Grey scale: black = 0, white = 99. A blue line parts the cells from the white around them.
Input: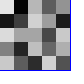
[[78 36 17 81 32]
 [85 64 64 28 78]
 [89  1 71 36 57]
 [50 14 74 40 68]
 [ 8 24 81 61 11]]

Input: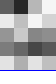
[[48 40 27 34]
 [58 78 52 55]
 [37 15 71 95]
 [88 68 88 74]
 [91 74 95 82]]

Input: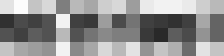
[[19 29 25 32 94 25 22 61 29 45 25 22 19 25 65 39]
 [32 25 36 32 72 32 45 53 49 49 22 16 36 29 57 39]
 [76 65 61 57 94 53 65 84 72 88 57 76 68 42 88 76]
 [88 98 76 84 49 72 65 80 84 61 91 94 94 91 80 72]]

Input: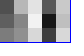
[[48 56 84 24 84]
 [31 71 88 34 78]
 [37 52 94  9 74]]

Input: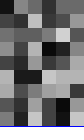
[[70 10 10 77 70 70]
 [44 37 37 48 81 33]
 [ 7 52 41 19 41 41]
 [66 30 48 62 66 22]
 [26 16 59 22 33 66]
 [33 19 62 26  4 59]
 [55 26 70  4 13 52]
 [26 19 74 22 30 59]
 [48 13 77 26  7 77]]

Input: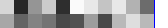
[[65 39 51 45 28 32 61 28 72 86 72]
 [83 15 58 79 18 97 90 76 90 69 42]]

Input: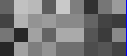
[[15 63 49 57 43 43 30 33 26]
 [26 69 57 60 53 53 39 26 23]
 [46 15 63 39 66 66 33 23 53]
 [39 75 72 36 78 49 19 46 60]]

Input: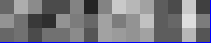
[[57 44 22 18 57 48 40 63 48 57 75 36 40 86 48]
 [40 44 29 44 44 54 33 63 60 57 63 36 36 71 33]
 [40 67 54 29 29 51 14 51 78 71 63 36 29 78 25]]

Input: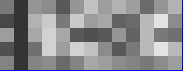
[[31 20 44 81 61 81 75 54 34 47 72 88 72]
 [51 20 51 54 41 51 65 61 54 51 47 54 61]
 [47 20 58 54 34 58 75 61 69 61 41 58 69]
 [61 20 65 81 65 34 31 34 58 38 72 47 44]
 [28 20 69 78 47 78 61 65 38 41 72 88 54]]
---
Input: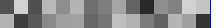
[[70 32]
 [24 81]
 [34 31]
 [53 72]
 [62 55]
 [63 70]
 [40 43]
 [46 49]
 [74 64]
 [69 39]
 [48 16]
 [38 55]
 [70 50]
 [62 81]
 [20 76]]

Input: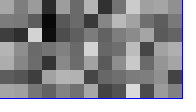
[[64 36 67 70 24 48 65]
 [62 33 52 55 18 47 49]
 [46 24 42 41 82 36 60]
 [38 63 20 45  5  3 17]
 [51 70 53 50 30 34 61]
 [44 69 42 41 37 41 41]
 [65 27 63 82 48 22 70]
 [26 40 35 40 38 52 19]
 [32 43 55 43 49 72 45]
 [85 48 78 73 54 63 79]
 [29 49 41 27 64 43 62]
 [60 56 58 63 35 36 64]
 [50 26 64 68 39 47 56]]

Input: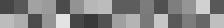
[[73 27]
 [67 34]
 [29 63]
 [58 60]
 [88 29]
 [27 57]
 [22 71]
 [32 73]
 [62 36]
 [70 36]
 [47 48]
 [77 31]
 [34 49]
 [48 58]
 [40 81]
 [74 34]]

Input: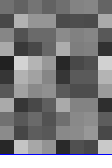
[[15 54 44 66 34 21 13 66 52 28 44]
 [76 27 34 21 63 69 82 22 32 69 38]
 [65 36 41 28 53 63 70 28 41 58 45]
 [57 34 32 37 56 52 59 40 41 58 38]
 [16 53 43 66 35 21 15 67 54 29 43]
 [31 54 53 51 30 35 28 49 50 30 51]
 [28 59 55 51 30 35 31 50 52 29 52]
 [78 28 36 18 60 70 81 19 34 66 39]]

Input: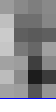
[[63 73 63 77 79 74 60]
 [61 54 61 47 37 43 53]
 [33 11 24 40 35 43 49]
 [58 23 53 62 37 52 53]]

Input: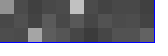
[[30 28 57]
 [29 31 29]
 [64 26 25]
 [36 35 28]
 [33 28 29]
 [27 34 75]
 [23 27 29]
 [27 32 26]
 [32 29 28]
 [32 30 28]
 [38 26 25]]
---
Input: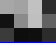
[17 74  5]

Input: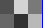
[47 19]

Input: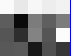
[94 37 51 35]

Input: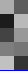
[36 11]

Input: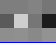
[46 46 56]

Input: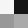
[ 8 59]

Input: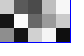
[96 60 81]

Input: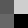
[80 40]

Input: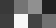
[13 26]
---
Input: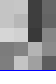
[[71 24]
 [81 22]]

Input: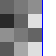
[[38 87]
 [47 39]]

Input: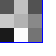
[[69 53]
 [98 45]]

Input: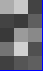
[[23 37]
 [60 53]]

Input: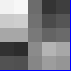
[[80 44]
 [65 47]]

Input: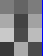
[[26 63]
 [29 73]]

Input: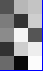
[[20 80]
 [95 33]]
